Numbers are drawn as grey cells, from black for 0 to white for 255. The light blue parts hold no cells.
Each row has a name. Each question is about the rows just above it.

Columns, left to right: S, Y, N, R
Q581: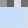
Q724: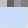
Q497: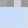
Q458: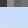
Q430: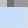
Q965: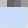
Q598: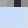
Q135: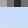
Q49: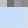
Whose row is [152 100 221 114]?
Q581
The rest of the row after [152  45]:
[138]
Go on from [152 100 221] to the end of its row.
[114]
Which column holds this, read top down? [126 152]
R
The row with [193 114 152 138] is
Q49
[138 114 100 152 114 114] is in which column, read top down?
Y

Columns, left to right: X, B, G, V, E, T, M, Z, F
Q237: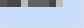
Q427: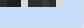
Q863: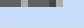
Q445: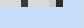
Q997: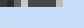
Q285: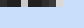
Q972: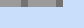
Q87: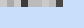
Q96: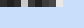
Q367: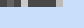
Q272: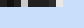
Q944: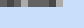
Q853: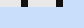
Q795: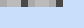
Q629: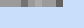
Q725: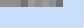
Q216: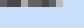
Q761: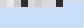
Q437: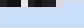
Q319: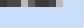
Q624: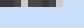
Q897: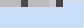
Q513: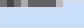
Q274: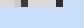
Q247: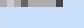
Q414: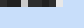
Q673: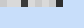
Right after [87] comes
[72]
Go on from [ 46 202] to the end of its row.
[ 59  33  59  72 232]

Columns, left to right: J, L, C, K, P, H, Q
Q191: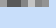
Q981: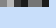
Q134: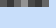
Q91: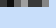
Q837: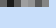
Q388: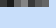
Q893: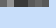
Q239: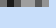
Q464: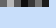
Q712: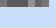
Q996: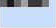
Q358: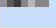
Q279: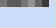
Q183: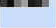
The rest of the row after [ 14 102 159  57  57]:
[133]
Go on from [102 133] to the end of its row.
[ 57  89 102]
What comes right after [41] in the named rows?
[117]
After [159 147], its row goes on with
[ 89 133]
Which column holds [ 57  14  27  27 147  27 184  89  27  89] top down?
L
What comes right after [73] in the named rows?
[57]

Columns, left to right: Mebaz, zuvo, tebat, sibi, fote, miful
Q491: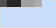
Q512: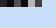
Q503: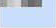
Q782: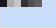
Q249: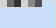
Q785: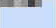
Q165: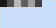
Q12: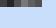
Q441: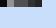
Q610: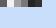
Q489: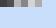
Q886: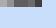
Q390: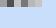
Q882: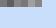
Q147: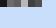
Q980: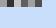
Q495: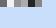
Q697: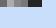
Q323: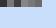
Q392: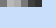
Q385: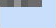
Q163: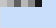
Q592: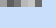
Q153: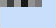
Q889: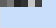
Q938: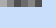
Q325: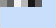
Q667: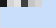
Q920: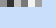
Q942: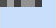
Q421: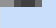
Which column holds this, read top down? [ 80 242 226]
tebat
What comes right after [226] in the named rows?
[64]
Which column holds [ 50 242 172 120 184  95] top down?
zuvo
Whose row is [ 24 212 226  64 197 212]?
Q667
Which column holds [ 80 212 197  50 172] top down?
tebat

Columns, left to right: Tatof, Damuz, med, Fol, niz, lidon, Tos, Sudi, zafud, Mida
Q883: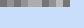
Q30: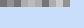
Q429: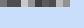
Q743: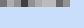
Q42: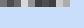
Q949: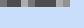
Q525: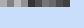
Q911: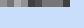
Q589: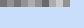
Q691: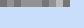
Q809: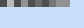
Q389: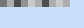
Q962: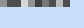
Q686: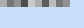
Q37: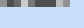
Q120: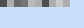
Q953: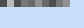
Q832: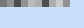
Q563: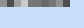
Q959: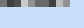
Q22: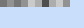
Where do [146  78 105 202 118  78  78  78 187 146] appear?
Q37
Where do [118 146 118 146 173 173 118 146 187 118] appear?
Q883
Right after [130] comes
[187]
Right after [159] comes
[202]
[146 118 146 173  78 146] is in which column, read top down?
Mida
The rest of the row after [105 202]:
[118  78  78  78 187 146]
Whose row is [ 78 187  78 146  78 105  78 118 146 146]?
Q809

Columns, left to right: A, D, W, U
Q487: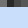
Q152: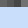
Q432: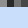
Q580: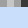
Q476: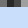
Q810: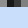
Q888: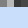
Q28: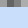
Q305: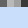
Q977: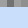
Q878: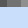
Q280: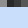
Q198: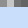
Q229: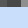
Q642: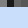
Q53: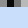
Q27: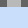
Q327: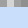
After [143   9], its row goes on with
[114 185]
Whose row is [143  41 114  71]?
Q432

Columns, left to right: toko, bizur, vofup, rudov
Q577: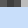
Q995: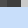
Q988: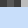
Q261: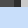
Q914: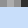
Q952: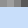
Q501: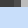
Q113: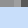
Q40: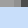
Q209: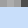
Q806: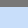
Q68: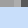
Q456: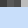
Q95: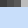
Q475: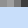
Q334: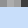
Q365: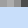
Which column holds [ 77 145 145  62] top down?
toko
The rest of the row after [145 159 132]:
[89]

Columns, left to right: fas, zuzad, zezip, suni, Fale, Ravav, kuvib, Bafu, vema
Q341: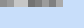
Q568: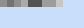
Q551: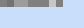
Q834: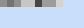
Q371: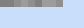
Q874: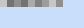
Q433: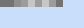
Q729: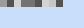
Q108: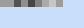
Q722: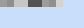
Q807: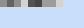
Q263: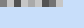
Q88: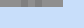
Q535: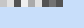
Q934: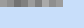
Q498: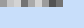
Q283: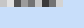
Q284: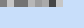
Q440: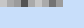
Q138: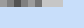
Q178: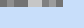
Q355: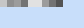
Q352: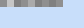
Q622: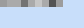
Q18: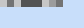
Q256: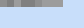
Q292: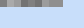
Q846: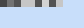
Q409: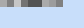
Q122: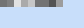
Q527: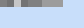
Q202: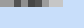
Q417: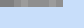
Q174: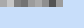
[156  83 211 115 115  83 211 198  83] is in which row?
Q729
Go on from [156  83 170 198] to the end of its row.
[170 115 156]
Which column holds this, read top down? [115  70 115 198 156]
Bafu
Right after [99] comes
[143]
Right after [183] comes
[156]

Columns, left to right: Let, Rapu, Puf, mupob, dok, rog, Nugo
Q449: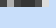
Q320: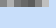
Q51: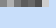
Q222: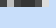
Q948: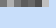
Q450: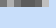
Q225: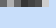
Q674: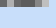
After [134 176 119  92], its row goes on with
[104  79 205]
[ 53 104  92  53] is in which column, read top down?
mupob

